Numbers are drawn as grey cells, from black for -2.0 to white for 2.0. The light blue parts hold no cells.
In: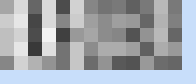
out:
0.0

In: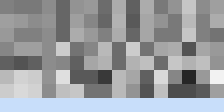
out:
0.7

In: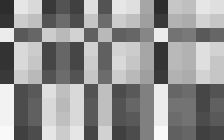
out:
1.1

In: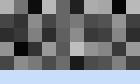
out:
-1.0

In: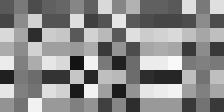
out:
-0.8
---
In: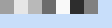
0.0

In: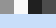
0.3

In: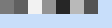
-0.5

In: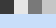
1.1

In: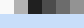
-0.3

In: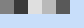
0.0

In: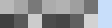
-0.8

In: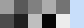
-0.8
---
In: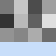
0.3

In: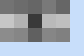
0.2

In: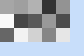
-0.4

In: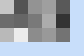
0.9

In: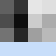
-0.2

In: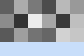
-0.6
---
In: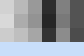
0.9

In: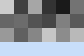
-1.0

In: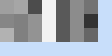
0.6

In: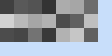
-0.6

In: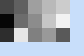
-0.5

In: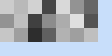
0.9
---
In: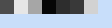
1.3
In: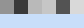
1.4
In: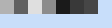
-0.9
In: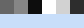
-1.3
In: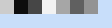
0.3
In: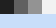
1.8
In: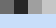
1.1
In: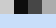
0.7
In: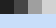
1.3
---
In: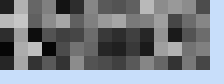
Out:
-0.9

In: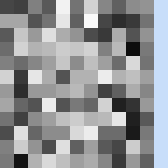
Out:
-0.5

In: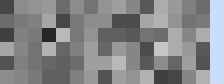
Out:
0.8

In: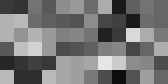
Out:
-0.4

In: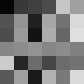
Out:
1.4
